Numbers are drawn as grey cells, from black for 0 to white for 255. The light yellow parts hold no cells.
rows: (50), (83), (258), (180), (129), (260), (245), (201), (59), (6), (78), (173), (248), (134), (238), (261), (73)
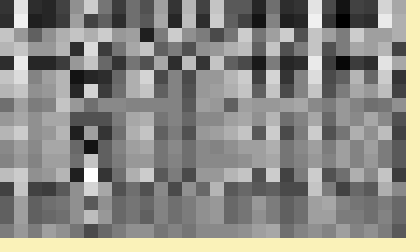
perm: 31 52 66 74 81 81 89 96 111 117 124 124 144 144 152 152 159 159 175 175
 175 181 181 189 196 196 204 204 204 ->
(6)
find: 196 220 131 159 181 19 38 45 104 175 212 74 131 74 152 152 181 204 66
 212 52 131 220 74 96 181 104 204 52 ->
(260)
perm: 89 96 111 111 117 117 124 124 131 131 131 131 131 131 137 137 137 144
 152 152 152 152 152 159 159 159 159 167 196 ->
(173)
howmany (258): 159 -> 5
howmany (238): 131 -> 2

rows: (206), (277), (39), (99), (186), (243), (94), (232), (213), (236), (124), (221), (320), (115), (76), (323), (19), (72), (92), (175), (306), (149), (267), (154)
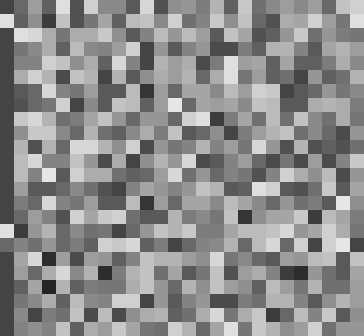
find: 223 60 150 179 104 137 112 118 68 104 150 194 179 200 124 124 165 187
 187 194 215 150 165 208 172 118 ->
(19)
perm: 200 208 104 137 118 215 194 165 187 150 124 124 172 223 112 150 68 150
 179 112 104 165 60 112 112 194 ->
(213)
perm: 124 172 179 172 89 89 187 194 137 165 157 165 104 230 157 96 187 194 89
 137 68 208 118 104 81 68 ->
(232)
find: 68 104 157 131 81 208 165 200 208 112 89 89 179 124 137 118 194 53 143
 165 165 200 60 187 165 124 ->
(323)
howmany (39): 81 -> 1
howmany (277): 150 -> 0
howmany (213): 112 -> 4

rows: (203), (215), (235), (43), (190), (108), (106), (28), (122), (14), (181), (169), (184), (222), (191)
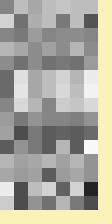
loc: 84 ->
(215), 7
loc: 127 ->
(122), 6
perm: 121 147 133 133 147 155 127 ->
(122)
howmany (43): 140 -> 3
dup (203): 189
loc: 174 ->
(215), 3
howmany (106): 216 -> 1

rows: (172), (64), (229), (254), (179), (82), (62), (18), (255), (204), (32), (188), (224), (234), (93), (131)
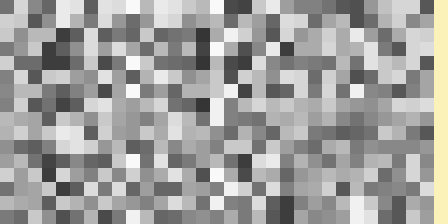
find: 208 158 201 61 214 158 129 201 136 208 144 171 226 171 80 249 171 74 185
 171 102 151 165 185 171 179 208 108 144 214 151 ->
(224)
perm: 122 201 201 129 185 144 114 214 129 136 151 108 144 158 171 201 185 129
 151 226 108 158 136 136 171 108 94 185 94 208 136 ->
(32)
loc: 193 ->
(172), 28

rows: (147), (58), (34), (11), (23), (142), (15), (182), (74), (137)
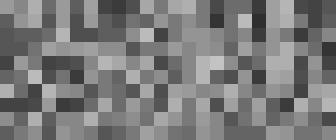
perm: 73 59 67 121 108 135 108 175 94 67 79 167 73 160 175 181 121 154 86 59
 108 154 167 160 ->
(147)
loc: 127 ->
(74), 9
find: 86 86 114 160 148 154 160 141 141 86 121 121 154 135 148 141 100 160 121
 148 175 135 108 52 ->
(11)
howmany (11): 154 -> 2

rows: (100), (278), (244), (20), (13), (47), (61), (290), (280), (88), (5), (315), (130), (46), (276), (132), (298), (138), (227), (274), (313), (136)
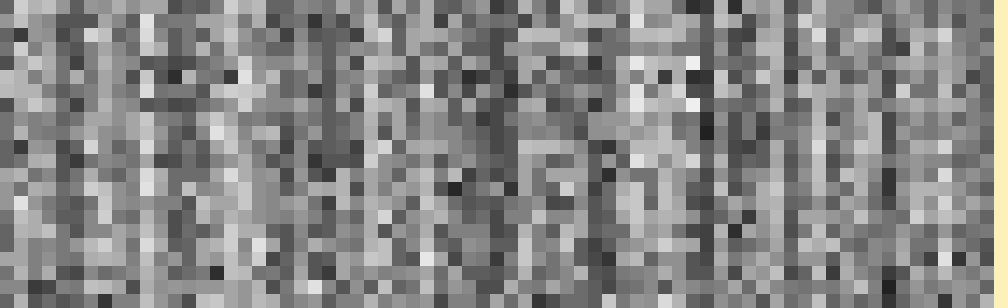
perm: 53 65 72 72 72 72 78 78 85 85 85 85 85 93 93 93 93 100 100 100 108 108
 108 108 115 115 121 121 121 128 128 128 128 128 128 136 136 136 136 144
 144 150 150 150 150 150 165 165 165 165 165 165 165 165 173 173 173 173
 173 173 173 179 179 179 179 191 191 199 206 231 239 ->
(13)
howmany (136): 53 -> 4
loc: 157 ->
(100), 65
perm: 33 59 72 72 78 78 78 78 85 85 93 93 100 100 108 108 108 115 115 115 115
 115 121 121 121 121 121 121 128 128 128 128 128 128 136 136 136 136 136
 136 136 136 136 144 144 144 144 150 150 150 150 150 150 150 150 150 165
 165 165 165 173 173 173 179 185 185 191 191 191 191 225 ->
(88)
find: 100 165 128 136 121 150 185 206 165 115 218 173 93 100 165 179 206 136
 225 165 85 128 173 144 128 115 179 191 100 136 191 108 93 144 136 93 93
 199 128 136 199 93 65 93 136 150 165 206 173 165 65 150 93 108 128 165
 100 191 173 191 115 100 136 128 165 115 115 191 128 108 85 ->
(138)

